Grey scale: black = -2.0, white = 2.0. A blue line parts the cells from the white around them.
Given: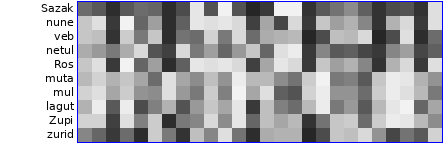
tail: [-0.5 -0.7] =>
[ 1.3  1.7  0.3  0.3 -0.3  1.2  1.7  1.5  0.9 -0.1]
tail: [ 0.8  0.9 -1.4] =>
[-0.8  1.0  0.9  1.4 -1.4 -0.8  1.5 -1.3 -0.3]
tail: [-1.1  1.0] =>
[ 0.0 -0.3  0.9  1.7 -0.1  0.4 -0.6  0.9  1.6  1.8 -0.4  0.6]
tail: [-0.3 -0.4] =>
[-1.3 -0.8  1.6 -0.7  1.8 -0.7 -1.4 -1.1  1.8  1.8 -1.2 -0.6 -0.2  0.2
 -0.5 -1.2 -0.8 -0.7 -1.2  1.5]
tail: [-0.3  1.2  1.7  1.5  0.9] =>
[-0.1]

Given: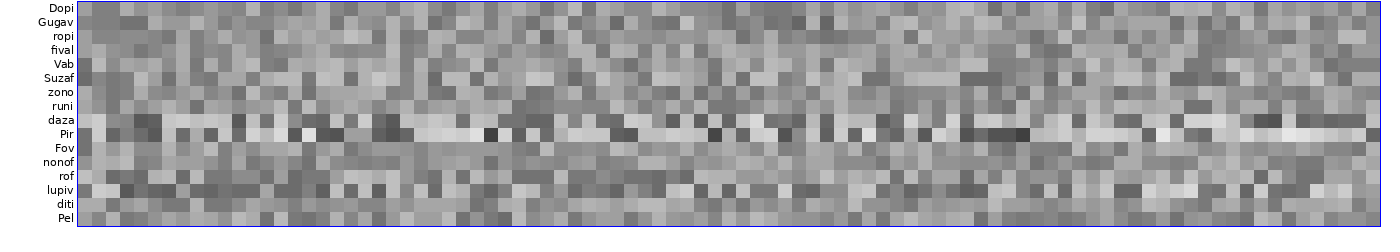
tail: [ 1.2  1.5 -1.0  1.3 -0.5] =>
[ 1.1 -0.3  0.8  1.2  1.1  1.1 -0.5 -0.6  1.0  1.0  1.2  1.1  1.0 -0.9
  0.8 -0.4  1.2  1.3 -0.7  0.2  1.1 -0.5  1.2 -0.4  1.5 -0.1 -0.4  0.7
 -0.6  1.3  1.0 -0.7 -0.3 -0.7 -0.7 -1.0  0.9  1.0  1.2  0.8  1.3  1.3
  1.2  1.0 -0.4  1.6  1.0 -0.1 -0.3  1.1  1.0  1.4  1.0  1.2  1.6  1.5
  1.3  1.1  0.9  1.2 -0.4]
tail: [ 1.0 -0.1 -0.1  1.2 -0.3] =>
[-0.4  0.2  0.2  1.0  1.1 -0.2  0.1 -0.4 -0.2  0.2 -0.2 -0.5 -0.4  1.0
  1.1  0.1 -0.3  1.0 -0.3  1.0  0.6  1.1 -0.4 -0.4  1.3  1.0  1.2  1.4
 -0.1 -0.2  1.0 -0.4  1.2 -0.2 -0.3 -0.2  1.3  0.9  1.2  0.4  0.5]
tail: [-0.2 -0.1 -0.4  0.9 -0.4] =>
[ 1.1  0.9  0.9 -0.5 -0.2  1.3  0.6  0.0  1.3 -0.3  1.1  1.2  0.7  1.0
  0.1  0.9  1.2 -0.3  1.1  0.8 -0.2 -0.3  1.0  1.1 -0.3  1.3  1.3  1.4
  1.0  0.1 -0.6 -0.7  1.1 -0.4 -0.2 -0.4 -0.3 -0.3  1.0]
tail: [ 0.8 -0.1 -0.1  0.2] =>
[ 0.6  0.4  0.3  0.0  0.4  0.2  0.3  0.4  0.1  0.1  0.5  0.3  0.6  0.6
  0.6  0.5 -0.2  0.0  0.7  0.8  0.0  0.3  0.2  0.6  0.8  0.7  0.5  0.7
  0.9  0.9  0.6  0.7  0.1 -0.1  0.4 -0.1  0.4  0.2  0.5  0.0  0.7  0.5
  0.3  0.9  0.3  0.3  0.1 -0.1  0.5  0.3  0.4  0.5  0.4  0.9  0.5  0.5
  0.3  0.1  0.3  0.6  0.4  0.6  0.1  0.3  0.9  0.8  0.3  0.1 -0.1  0.6
  0.7  0.1  0.5 -0.1  0.7  0.6  0.6  0.7  0.8  0.0  0.4]
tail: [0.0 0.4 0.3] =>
[ 0.8  0.9  0.6 -0.2  0.4 -0.1  0.5  0.7  0.1  0.7  0.0 -0.2  0.6  0.3
  0.2  0.0  0.8  0.7  0.8  0.2  0.8  0.6 -0.1  0.6  0.3  0.5  0.3  0.5
  0.1  0.6  0.0]
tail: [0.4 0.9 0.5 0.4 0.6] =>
[ 0.9  0.2  1.0  0.4  0.8  0.7  0.9 -0.3  0.9  0.2 -0.2 -0.2  0.6  0.6
  0.3  0.9]

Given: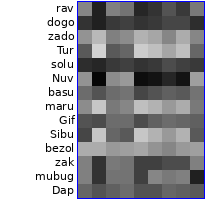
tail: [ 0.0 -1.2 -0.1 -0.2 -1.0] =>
[-1.0 -0.8 -0.8  0.0]
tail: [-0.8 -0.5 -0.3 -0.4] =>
[-0.5]

